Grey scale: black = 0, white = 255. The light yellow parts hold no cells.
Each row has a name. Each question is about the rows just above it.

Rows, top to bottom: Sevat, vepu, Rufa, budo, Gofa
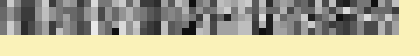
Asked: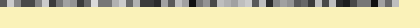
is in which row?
Sevat
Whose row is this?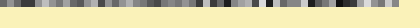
Rufa
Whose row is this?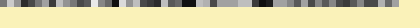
Gofa
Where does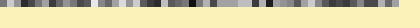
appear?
budo

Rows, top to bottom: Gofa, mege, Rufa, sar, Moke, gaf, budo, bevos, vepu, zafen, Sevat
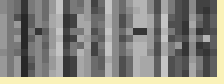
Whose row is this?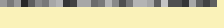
sar
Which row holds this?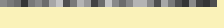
bevos
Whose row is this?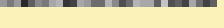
Sevat
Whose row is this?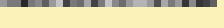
budo
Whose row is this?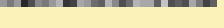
zafen

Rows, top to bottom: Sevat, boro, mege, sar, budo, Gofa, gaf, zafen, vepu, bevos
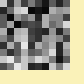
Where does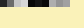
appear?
boro
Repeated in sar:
63

